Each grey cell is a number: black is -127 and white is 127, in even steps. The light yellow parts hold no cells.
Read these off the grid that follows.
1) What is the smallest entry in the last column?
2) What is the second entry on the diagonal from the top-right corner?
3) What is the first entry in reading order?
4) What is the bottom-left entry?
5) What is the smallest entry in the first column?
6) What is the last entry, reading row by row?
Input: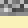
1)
-44
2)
-60
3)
58
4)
14
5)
-28
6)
14

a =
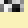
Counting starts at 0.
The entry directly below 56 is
27
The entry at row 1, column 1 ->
114
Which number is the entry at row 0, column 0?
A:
98
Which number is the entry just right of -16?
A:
114
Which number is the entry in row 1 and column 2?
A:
98

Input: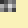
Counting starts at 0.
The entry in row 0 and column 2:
10
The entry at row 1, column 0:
49
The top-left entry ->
-77
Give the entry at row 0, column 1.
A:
-46

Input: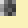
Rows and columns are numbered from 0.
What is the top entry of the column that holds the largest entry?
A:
89
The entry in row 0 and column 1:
-7
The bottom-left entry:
62

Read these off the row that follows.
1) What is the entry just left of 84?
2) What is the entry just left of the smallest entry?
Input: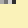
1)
-12
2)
84

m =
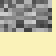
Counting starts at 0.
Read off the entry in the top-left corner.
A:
-47
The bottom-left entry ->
34
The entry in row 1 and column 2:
-33
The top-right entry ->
63
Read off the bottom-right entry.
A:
-8
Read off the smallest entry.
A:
-76
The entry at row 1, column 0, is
-33
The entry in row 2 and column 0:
34
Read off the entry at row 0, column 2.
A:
-33
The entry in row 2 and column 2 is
34
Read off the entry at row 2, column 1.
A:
-47
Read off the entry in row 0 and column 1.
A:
-8

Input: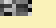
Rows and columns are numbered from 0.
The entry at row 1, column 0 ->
-78
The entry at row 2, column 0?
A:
-49
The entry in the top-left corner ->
9
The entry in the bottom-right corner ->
84
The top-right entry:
-119
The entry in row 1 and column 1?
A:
-63
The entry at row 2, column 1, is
53

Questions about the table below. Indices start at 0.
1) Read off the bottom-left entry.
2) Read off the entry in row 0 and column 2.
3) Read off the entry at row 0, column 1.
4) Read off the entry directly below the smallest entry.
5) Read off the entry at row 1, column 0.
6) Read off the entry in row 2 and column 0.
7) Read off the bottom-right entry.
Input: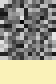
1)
72
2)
46
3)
87
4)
72
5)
87
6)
-91
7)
72

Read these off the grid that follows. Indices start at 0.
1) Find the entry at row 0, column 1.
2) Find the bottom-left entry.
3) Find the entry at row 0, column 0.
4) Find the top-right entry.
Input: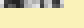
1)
-63
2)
72
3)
101
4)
87

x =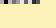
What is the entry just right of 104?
-27
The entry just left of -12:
62

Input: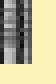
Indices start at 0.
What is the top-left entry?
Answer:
-98
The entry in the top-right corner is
-42
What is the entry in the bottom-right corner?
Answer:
-30
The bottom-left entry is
-98
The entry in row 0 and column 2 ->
44
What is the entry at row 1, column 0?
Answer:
-98
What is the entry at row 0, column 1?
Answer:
60
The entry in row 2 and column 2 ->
-1
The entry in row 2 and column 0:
-70
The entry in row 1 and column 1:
74
